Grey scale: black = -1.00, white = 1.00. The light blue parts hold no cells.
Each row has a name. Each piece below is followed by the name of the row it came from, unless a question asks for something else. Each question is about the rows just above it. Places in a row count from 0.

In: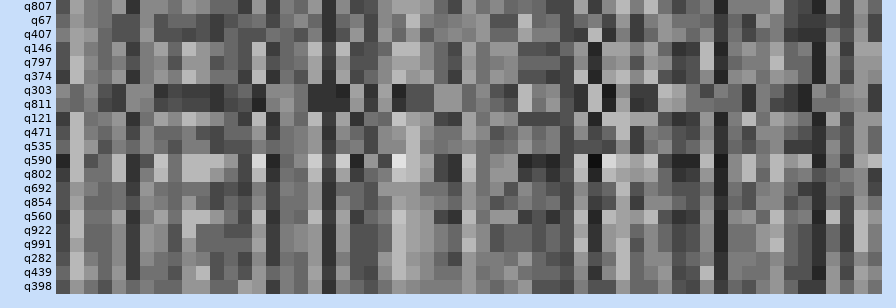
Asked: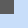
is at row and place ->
q407, 26
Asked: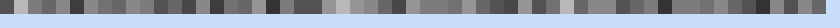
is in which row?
q282
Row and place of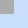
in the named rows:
q590, 53
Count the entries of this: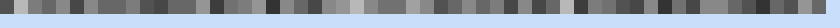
59

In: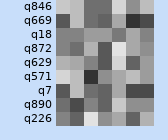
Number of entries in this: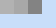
3
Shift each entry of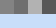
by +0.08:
[ 0.11 -0.05  0.48 -0.23]
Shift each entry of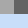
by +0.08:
[ 0.40 -0.14]
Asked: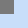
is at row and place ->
q18, 4
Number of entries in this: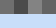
4

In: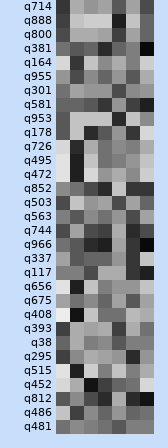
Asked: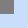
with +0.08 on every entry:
[0.07]
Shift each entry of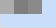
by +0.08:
[0.43 0.07 0.16]
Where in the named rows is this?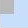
q408, 5
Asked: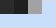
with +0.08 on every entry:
[-0.58 -0.68  0.35]

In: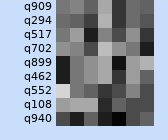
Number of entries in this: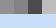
4
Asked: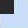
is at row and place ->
q108, 3
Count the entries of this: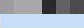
6
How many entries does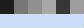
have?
6
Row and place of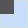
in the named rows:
q294, 6
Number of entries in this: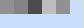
5
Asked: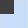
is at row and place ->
q294, 2

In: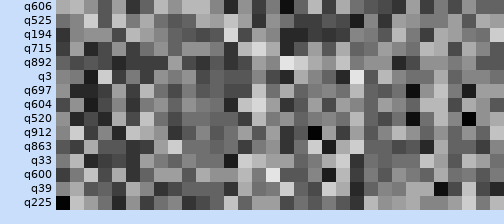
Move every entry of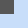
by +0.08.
[-0.24]
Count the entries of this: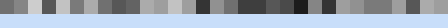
32
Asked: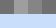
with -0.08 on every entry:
[-0.20  0.16 -0.04 -0.20]
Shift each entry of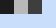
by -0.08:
[-0.86  0.36 -0.59]
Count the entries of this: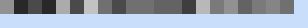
21
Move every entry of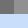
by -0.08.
[-0.20  0.06]
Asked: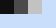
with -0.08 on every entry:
[-0.96 -0.50  0.44]

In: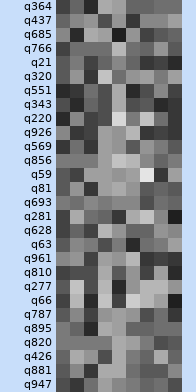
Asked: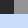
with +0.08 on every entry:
[-0.59  0.24]
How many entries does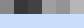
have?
6

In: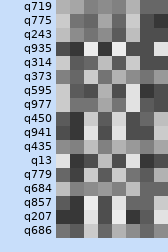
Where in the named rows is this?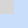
q450, 4
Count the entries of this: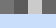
4
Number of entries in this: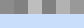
6
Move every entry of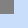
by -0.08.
[-0.07]
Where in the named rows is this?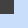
q779, 1
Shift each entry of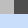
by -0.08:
[ 0.41 -0.47]
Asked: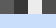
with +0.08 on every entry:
[-0.21 -0.49  0.93 -0.31]

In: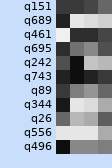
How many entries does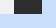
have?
3
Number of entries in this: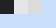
3
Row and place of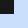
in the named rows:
q344, 0
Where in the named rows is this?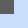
q26, 3
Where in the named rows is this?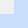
q461, 0

